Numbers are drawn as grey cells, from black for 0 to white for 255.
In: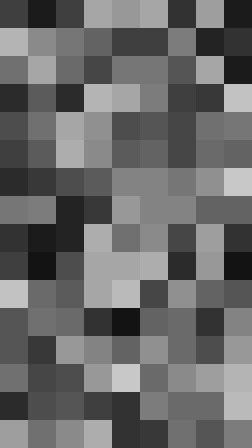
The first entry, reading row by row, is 63
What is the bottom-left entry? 158
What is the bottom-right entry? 124
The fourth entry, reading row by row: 166
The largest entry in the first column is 194
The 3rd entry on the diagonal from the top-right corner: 85
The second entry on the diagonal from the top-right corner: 35
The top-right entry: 27
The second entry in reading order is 27
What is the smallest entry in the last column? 19
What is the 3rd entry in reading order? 63
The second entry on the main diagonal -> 138
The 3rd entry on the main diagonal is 106
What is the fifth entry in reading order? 152
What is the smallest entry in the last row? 50
